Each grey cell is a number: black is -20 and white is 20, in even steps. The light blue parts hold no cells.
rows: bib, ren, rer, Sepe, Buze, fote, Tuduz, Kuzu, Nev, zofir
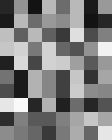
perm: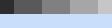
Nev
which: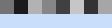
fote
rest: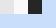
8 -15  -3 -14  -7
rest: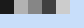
2 1
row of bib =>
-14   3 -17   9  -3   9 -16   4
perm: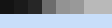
bib

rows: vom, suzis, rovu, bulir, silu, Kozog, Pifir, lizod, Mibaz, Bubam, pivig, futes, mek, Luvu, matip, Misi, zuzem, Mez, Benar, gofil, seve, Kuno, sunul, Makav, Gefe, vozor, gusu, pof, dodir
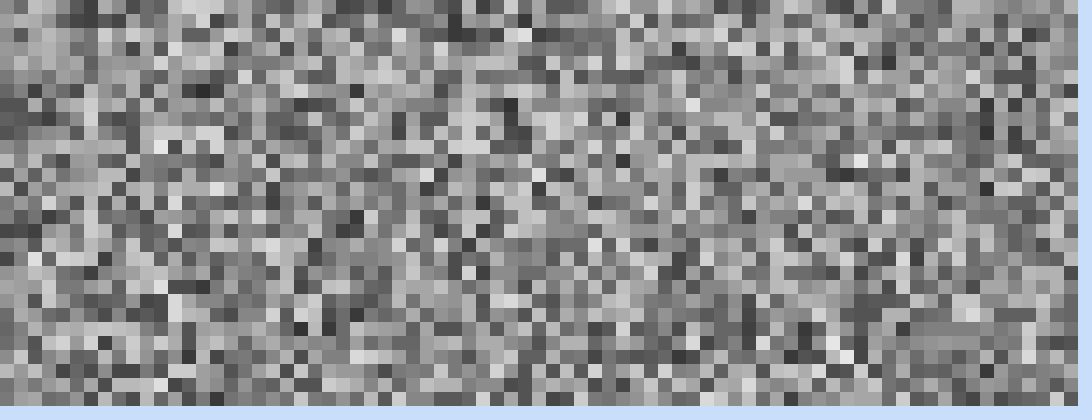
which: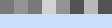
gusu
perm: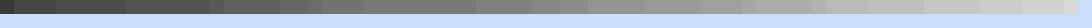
gusu
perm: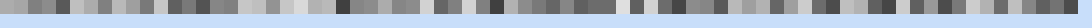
Mez
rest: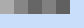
-9  4  1  3 -2 11 -3
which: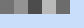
dodir
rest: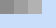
-6   3   1  -1  -5  -5  -2  -8  -2  -3 -12   5 -10   4  -4   5   8

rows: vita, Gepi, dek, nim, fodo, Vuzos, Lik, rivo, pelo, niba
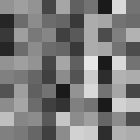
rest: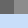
-8
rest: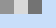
6 -9
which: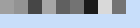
vita
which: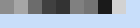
rivo
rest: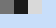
-2

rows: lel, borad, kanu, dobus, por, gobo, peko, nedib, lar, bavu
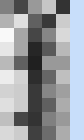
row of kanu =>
19  6 -9  1 14
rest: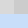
-10  -3   7
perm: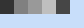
lar
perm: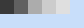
nedib

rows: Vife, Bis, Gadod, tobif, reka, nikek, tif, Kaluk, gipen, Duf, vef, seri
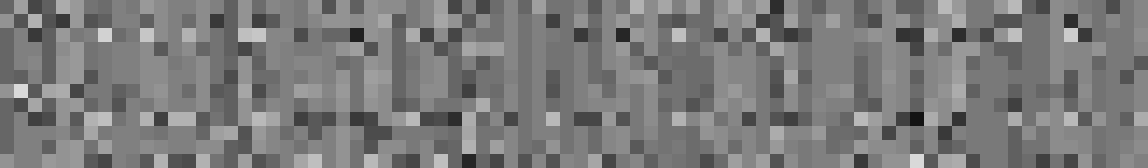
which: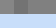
Duf
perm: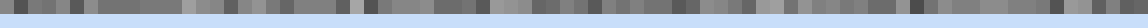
nikek
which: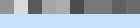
seri
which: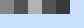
Gadod
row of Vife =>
-4   5  -9  -5   7   4  -2  -3   0  -1   4   2   0   0   2   0  -5   3  -3   1   0  -1   3  -7   3  -5   3   2   2  -1   1   5  -9   0  -9  -3   1  -4   5  -2  -2   0  -6   1  -2   8   2   6   0   5  -3   2   6   1   5 -13   2  -2  -5   0   0  -5  -1   2  -5  -5   0   9   4  -1  -1   4   9  -5  -9   2   1  -1  -2  -8  -1   1

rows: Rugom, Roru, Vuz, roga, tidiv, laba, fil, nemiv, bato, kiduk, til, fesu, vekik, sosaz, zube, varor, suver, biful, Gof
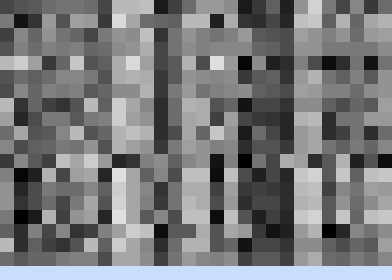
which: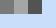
zube
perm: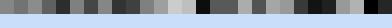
suver
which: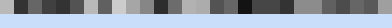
nemiv
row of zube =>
3 -12  -8  -3  -9  -1   6  -7  13   6   0 -11  -2   9   7  -8   4 -13  -9  -9 -13   8   9  -6   3  -3   2   6
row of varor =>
-1 -20 -16   8 -10   3   5 -14  15   6  -6   1  -8  10  10 -18  10  -7 -15 -10 -14  11  13  -6  11  -4  10  11

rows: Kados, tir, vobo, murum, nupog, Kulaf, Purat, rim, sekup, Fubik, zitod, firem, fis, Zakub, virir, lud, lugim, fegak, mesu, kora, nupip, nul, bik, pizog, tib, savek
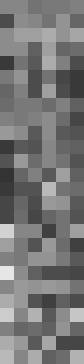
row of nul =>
7   4  -7 -10  -5  -8
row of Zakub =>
-11  -7  -7   9  -2  -3
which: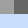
murum
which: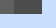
kora
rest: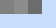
-9
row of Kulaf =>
-1   3  -8  -2  -9 -11
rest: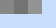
-4

